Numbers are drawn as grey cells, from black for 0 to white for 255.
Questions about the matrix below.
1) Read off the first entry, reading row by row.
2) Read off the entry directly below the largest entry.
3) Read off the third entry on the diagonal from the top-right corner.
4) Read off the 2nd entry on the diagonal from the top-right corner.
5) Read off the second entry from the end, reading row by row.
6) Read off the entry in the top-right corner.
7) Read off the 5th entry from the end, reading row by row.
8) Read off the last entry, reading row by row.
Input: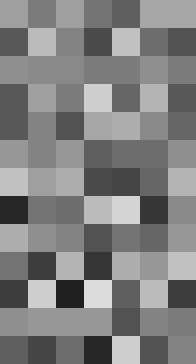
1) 159
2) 151
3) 123
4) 109
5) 82
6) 166
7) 109
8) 131

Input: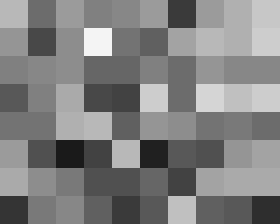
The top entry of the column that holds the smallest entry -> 155
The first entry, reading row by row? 184
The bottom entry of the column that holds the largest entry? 96
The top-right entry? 199
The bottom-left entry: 52
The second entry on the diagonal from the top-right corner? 176
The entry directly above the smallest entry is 176
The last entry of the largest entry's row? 205
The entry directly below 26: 121
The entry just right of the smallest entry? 66
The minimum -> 26
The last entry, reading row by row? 46
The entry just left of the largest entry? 141
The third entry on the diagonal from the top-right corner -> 149
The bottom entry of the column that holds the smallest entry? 135
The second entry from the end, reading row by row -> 88
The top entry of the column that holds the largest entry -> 128
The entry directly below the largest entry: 102
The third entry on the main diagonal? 141
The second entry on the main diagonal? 72
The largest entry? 244
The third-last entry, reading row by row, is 96
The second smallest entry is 32

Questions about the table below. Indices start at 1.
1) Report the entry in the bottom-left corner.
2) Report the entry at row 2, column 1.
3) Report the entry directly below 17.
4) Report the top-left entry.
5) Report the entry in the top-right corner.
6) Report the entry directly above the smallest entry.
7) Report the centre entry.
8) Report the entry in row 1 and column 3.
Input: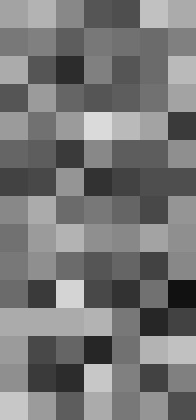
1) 199
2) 120
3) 66
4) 163
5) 171
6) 136
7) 120
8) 136

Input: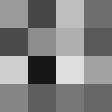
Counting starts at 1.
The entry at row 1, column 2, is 69
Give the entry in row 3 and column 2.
23
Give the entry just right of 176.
89
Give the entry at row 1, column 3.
191
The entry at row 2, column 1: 75

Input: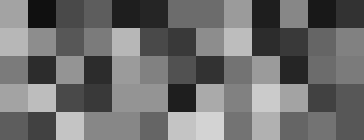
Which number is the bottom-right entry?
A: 87
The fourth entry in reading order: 93
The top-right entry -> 50
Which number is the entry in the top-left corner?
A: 163
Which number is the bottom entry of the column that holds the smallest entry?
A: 65
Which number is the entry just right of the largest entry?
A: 115
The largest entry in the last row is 211
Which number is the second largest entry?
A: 203
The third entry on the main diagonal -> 148
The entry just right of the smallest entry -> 73
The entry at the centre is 81
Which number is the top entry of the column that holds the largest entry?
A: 108
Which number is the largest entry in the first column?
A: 183
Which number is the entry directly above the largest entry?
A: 170
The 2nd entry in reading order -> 16
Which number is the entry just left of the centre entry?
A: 129
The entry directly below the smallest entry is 141
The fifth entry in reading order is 30
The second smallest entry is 24

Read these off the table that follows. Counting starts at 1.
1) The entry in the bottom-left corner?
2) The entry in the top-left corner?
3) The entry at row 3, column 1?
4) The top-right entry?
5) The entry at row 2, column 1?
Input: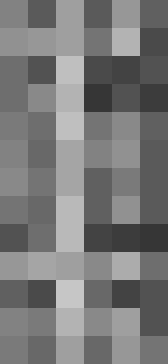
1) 122
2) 130
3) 110
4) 96
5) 145

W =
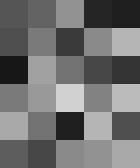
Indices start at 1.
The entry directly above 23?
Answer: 78
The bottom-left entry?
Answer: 93
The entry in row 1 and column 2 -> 99
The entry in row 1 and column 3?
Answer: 146
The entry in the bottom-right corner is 168
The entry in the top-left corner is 85
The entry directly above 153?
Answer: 161
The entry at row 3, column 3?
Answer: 114
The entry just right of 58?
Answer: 138

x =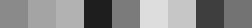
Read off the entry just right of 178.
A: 30
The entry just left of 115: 62

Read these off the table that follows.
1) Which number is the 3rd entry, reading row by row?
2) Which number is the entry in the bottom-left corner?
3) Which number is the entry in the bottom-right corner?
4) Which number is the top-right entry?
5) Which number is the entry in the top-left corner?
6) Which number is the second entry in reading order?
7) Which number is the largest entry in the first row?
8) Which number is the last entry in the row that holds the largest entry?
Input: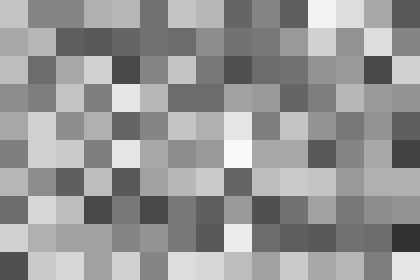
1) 133
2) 80
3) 229
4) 88
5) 196
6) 133
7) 242
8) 66

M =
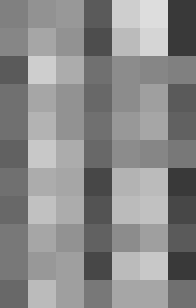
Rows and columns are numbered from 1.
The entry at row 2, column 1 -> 134
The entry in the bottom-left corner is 104
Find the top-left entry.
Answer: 128
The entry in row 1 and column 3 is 152
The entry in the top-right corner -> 57
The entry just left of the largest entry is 206
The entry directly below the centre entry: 71
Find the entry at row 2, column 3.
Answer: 146
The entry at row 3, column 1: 90
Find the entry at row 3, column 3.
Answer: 172
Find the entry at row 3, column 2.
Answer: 206
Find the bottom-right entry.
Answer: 112
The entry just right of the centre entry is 140
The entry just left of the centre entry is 172
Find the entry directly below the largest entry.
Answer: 213
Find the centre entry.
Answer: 104
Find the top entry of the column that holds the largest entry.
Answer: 221

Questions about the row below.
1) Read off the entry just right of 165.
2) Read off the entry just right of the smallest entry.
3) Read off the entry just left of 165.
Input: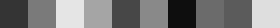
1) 71
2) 107
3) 229
